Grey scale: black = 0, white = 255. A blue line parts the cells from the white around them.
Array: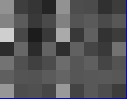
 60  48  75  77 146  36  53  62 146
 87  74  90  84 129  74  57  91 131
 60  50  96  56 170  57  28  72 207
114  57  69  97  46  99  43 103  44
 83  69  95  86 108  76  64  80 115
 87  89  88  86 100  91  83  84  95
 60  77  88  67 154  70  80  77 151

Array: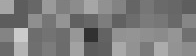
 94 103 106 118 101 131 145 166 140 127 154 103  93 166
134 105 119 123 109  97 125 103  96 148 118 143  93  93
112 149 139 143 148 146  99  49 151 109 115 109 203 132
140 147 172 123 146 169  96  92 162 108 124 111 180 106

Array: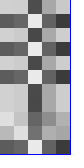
201 168  77 207 208
 59  98 234 102  92
206 169  72 203 209
 59  98 234 102  92
205 168  73 204 209
 59  98 234 102  92
205 168  74 204 209
205 168  73 204 209
177 142 101 196 223
166 175 113 223 185
 59  98 234 102  92

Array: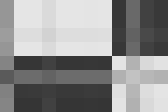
 57  65 105  55 229 228 229 229 218 229 229 150
 57  65 105  55 229 228 229 229 218 229 229 150
 64  73  98  60 222 221 221 221 210 221 221 157
 57  65 105  55 229 228 229 229 218 229 229 150
226 217 178 227  54  55  54  54  65  54  54 132
178 183 194 177 108 108 108 108  99 108 108  90
228 221 182 223  58  59  57  57  61  58  57 129
226 217 177 227  53  54  53  53  65  53  53 133

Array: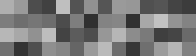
 60  68  85  80 151 154  85 145  83 191  65  77 154 175
131 147 194 168  49 134 131  48 126  76 109 118 110 125
106  69  63 122 140 182 151  77  92  67 189 145 168 183
129 181 156 111  54 109 186 154 101 133 143  79  51 112

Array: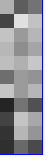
115  93 177
194 224  68
182 154 195
165 142 183
199 176 190
147 155 110
182 155 197
 81 116  36
168 196  67
149 182  51
 74 105  47

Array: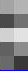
179 164
113  74
226 209
140  97
 57 106

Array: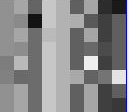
 25  44 165  96 178 199 100 166 145
 95  63  89 174 178 199  19 138 145
 95  63 165  96 178 186 108 166 145
 95  75 105  96 178 199 108 141 145
 95  63 238  96 178 199 108 185 125
227 116  99 169 178 199 108 106 129
 95  63 165  96 178 199 108 166 145
 56  63 165  96 178 199 108 166 145
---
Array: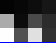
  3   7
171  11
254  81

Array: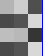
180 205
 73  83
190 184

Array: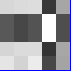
215 219
 88  71
 88  71

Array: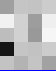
159 197
241 209
189 209

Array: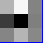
180 247
 59   1
133 181

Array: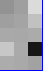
147 159
159 164
169 168
